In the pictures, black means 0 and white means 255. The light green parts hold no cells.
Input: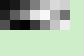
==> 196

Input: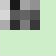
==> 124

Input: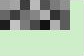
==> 176

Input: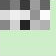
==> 188

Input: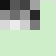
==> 207

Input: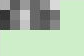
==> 92

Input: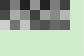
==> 104

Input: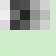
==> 167

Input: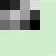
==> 63
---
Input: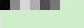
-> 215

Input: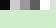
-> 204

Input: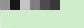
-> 197

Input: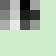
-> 172

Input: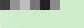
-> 189

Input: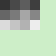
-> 219
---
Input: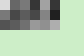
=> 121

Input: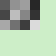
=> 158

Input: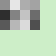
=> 173

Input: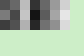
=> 188

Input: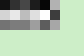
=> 71

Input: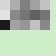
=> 128

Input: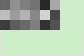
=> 127
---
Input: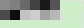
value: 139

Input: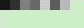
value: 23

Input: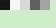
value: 22

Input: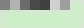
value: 128

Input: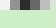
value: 242

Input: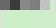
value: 104
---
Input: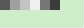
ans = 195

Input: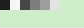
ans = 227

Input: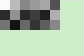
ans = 186

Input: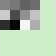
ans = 203

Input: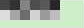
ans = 211

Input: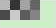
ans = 183

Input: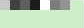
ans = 200

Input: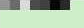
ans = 148
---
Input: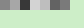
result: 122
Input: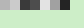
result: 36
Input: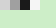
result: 245
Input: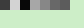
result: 92
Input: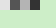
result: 51
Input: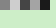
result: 26
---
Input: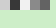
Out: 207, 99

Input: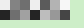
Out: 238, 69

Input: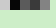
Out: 203, 131

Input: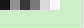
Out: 22, 247

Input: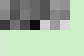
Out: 145, 216

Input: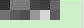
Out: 49, 92

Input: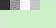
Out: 50, 196
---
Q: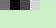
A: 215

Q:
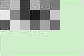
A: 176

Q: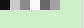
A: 248

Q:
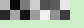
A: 205

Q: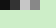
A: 136

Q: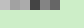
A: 68
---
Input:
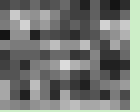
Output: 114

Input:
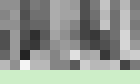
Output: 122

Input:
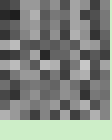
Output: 132

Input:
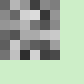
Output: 73

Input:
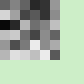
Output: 89

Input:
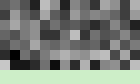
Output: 189
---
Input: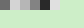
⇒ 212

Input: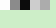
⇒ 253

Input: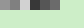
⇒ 128

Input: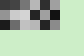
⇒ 108

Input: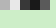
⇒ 181

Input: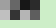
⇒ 43

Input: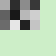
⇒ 207

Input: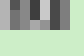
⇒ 136

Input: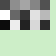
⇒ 12

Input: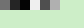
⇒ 37
